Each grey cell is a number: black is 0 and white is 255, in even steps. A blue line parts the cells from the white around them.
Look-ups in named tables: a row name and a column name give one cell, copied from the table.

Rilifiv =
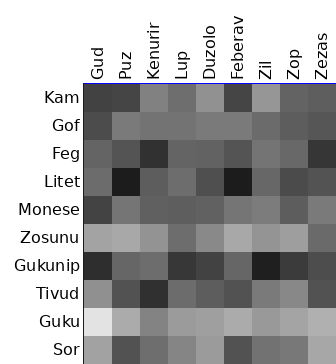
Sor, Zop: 120
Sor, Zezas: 167
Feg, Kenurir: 49
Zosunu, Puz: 168
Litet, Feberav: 28
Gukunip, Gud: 46

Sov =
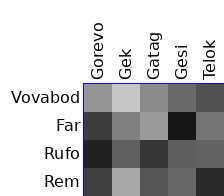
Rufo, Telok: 99
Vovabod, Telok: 81
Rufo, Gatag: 54
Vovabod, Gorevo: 149
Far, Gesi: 22
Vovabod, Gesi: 105

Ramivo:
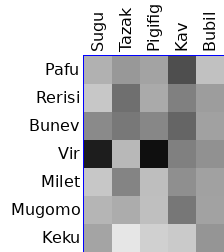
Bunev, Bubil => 161
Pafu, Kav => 78
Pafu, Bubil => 193
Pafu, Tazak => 152
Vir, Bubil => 145
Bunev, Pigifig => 135
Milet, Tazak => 132
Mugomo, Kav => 119
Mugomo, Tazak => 172
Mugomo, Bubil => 162
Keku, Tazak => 230
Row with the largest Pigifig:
Keku

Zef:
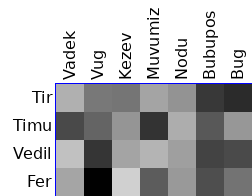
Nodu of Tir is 147
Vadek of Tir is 176
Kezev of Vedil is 164
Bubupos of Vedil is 67
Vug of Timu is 100
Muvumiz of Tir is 164

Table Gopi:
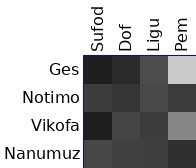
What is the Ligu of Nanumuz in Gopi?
63
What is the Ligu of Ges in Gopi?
77
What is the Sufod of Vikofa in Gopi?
30
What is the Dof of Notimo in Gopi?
53
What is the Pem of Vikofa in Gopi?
135
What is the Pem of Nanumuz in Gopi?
48
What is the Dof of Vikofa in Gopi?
69
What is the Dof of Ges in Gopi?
42
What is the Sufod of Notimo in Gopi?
61
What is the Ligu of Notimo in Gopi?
73
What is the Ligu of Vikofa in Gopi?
61
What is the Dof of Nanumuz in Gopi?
65
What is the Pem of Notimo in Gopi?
59
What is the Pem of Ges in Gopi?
203
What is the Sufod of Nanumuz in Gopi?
71
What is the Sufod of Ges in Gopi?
31

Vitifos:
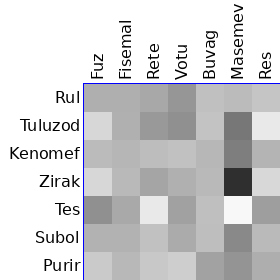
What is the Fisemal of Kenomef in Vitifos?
182
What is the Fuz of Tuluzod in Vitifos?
215
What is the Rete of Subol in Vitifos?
193
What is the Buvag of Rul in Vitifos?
192
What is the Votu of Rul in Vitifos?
150
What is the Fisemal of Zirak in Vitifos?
185
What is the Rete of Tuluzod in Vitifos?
153
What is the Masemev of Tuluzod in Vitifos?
119
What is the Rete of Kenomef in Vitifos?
189
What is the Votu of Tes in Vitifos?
161
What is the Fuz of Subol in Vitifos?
178
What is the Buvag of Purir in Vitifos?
162
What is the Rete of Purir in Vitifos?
200

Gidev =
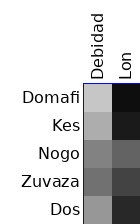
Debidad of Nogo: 130
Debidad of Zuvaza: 113
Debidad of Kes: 173
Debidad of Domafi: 198
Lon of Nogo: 99
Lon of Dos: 40
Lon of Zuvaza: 67
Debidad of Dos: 151
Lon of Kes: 26
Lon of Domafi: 14

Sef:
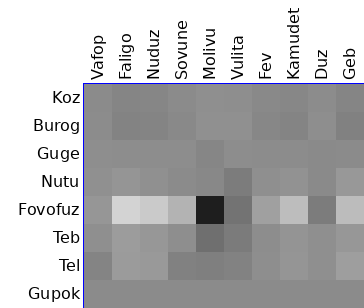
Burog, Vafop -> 140
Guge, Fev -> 140
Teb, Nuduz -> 151
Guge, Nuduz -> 141
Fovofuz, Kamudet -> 189
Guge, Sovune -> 141
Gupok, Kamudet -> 139

